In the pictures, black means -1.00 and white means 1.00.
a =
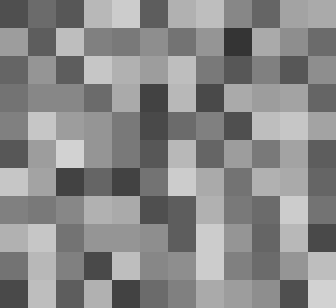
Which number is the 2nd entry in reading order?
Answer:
-0.16
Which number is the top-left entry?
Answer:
-0.38
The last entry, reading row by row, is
0.65
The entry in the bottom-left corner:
-0.43
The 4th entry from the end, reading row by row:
0.23
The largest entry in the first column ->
0.55
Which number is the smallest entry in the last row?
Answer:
-0.48
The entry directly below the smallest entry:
-0.32
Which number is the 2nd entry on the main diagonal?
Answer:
-0.27
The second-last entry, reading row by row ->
-0.38
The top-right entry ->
0.33
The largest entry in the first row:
0.60
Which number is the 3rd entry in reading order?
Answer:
-0.32
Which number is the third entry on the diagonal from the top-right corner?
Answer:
0.00
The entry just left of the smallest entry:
0.17
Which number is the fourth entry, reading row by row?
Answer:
0.44

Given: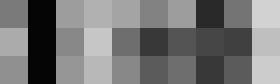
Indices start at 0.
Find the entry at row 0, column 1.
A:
-0.96
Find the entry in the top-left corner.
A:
-0.04
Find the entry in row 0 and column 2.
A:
0.23
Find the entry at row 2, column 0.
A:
0.13
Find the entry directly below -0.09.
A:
-0.50
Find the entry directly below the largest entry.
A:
0.50
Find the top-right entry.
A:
0.65
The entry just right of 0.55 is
-0.14
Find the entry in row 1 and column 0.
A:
0.34

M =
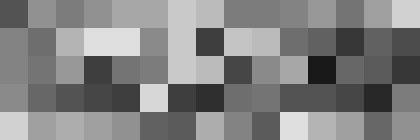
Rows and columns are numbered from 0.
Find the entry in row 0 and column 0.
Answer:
-0.35
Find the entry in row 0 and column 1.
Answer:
0.14
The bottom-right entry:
0.14
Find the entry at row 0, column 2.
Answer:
-0.03
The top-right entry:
0.64
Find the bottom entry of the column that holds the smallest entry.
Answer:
0.41
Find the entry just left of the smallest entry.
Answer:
0.31
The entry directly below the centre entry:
-0.63
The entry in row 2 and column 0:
0.03
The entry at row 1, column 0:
0.03

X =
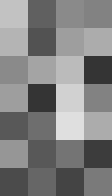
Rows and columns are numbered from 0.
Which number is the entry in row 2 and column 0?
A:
0.08
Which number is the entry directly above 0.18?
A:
-0.31
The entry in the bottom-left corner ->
-0.41
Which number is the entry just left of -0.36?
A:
0.41
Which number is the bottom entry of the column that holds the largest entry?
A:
-0.47
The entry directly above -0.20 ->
-0.31
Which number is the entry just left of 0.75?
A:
-0.14
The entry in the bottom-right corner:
-0.04

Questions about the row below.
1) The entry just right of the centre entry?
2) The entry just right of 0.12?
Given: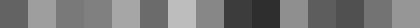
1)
-0.53
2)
-0.27

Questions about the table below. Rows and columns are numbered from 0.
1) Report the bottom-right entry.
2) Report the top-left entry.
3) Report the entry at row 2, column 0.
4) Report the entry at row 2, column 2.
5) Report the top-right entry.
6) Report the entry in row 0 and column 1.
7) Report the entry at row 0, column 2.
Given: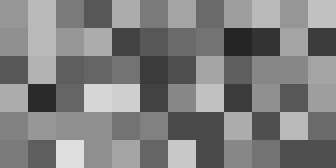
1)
-0.38
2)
0.18
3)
-0.32
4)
-0.26
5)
0.51
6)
0.45
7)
-0.04

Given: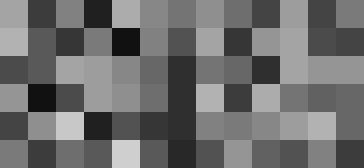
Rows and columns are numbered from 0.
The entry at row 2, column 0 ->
-0.41
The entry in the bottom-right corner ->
-0.53
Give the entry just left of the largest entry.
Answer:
-0.30
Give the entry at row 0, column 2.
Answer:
0.01
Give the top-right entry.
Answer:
-0.04
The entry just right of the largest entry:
-0.30
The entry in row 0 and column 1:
-0.53
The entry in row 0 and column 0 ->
0.29
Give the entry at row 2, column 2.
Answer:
0.29
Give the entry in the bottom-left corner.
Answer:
-0.04
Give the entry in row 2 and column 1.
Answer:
-0.30
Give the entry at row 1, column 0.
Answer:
0.40
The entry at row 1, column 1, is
-0.30
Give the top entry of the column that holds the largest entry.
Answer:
0.35
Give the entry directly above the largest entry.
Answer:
-0.36

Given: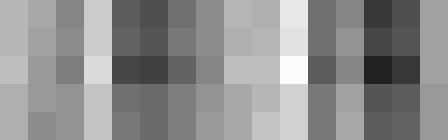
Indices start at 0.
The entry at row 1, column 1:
0.26
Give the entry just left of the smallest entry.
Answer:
0.04
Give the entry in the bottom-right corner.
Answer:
0.20
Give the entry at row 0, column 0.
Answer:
0.43
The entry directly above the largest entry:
0.77
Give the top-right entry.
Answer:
0.26
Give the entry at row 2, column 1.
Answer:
0.20
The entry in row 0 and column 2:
0.04
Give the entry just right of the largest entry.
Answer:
-0.28
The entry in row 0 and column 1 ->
0.32
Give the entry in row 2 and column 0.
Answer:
0.49
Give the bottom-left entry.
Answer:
0.37
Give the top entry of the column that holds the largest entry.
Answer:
0.82
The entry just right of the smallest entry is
-0.56
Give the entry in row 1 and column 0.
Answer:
0.43
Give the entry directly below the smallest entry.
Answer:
-0.33
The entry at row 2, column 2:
-0.01
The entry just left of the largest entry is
0.49
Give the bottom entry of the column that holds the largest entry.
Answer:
0.65

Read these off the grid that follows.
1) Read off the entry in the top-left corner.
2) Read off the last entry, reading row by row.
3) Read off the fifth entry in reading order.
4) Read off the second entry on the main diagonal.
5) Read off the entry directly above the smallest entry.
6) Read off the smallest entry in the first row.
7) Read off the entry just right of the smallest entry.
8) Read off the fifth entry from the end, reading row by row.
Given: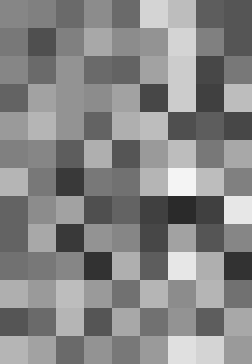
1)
0.05
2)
0.21
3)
-0.17
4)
-0.38
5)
0.91
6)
-0.33
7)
-0.50
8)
-0.06
